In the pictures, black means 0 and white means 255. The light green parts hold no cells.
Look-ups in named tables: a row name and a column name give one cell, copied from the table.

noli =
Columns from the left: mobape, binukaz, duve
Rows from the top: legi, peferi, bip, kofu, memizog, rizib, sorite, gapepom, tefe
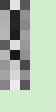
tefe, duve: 87
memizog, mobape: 93
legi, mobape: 62
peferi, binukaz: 35
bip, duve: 135
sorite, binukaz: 203
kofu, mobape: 183
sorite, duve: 72
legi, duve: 86
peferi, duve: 144
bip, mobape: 177
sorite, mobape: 150
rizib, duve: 144
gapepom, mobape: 164
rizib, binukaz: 24
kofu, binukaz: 29
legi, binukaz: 227
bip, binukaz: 38
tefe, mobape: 133
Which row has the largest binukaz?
tefe

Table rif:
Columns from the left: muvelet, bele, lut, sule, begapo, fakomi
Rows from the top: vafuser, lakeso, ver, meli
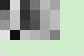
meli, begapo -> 168
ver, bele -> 193
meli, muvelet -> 225
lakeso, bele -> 198
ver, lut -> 59
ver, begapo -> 165
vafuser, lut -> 59
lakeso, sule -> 86
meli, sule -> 180
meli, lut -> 193
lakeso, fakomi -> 189
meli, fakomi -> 126
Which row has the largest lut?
meli

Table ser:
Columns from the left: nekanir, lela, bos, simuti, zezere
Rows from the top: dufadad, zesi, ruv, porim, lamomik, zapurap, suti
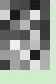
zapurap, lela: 160
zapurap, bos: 226
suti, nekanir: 60
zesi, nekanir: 211
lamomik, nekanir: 116
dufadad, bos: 70
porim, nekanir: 86
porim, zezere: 57
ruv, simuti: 79
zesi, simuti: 228
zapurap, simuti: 30
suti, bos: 134
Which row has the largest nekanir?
zesi

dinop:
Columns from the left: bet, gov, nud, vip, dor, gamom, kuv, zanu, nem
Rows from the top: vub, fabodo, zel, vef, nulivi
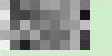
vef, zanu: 173
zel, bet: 200
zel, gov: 96
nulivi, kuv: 137
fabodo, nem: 20
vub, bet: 191
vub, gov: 68
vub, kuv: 138
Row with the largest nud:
zel

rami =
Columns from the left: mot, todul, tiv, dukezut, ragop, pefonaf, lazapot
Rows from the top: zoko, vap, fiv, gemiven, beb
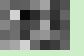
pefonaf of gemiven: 106
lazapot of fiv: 78
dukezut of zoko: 130
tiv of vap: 8
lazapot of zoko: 81
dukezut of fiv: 77
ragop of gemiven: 149
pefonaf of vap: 50
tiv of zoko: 95
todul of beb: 166
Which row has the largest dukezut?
gemiven

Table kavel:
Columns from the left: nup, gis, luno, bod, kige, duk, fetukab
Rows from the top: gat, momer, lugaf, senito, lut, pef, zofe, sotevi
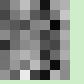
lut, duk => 70
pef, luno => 178
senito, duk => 94
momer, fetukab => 198
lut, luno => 138
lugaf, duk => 7
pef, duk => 105
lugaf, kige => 137
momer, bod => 88
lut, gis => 111
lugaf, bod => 131
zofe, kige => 112
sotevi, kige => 17
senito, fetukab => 174
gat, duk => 161
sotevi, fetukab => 139
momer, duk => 120
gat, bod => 131
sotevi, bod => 61
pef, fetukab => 173
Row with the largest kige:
lugaf

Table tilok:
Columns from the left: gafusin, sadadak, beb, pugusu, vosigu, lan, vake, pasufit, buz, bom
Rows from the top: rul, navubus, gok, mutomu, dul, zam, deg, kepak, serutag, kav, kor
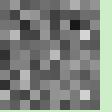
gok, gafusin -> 115
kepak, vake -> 134
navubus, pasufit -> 80
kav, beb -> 69
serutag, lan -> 146
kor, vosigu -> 100
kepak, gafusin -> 132
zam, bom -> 115
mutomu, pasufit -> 122
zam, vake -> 92
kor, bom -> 94
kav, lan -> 146
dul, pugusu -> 109
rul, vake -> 136
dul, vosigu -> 113
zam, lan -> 185
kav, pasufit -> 122

